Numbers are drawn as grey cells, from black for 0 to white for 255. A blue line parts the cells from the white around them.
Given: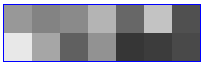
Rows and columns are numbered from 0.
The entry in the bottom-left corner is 232
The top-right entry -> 80
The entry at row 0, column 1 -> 131
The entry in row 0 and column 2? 138

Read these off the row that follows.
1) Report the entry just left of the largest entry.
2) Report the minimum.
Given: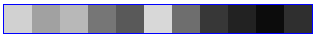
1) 89
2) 12

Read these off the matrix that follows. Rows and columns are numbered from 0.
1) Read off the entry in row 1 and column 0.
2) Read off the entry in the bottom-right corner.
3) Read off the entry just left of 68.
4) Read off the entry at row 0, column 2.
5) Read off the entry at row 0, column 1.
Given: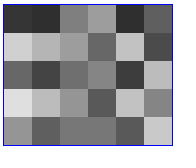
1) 208
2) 201
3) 103
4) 127
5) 47

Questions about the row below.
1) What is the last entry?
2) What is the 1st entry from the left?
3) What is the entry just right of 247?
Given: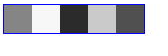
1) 80
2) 133
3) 43

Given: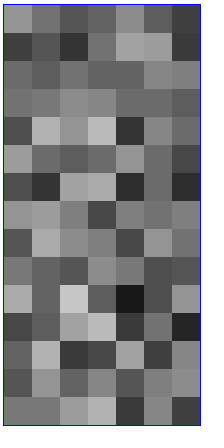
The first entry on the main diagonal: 148
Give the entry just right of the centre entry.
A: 127
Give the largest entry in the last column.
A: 148
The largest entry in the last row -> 178
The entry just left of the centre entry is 127
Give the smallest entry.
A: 24
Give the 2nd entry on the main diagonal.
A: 85
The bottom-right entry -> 64
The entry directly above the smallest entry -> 120
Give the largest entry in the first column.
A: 170
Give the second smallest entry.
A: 37
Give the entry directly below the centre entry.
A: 127
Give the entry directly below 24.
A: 58
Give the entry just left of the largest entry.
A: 99
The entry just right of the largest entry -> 93
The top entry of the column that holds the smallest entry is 140
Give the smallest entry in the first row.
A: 64
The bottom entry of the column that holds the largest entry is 156
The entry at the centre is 71
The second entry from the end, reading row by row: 134
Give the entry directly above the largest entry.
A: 85
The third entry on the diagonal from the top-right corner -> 99
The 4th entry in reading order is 99
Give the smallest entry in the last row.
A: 58
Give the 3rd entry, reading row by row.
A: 85
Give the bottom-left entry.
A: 120

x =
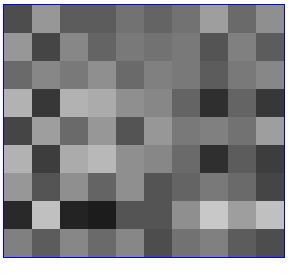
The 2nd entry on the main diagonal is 69
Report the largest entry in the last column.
192
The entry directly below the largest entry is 128
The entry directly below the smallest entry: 106
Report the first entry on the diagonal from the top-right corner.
143
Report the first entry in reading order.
77
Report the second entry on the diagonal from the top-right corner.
128
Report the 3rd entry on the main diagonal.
121
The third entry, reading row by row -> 92
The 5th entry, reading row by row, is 114
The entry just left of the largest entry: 143
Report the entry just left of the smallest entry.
35
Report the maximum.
200
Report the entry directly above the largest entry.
121
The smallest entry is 28
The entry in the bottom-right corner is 77
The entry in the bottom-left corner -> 128
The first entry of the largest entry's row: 41
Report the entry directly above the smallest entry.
100
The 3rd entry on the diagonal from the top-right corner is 92
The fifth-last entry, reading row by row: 77
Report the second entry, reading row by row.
151
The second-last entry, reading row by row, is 92

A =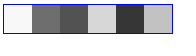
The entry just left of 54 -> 215
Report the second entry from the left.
110
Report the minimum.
54

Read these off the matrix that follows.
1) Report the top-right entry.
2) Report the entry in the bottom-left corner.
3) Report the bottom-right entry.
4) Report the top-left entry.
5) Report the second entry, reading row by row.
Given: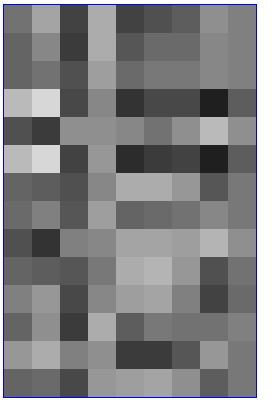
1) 128
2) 100
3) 120
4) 114
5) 164
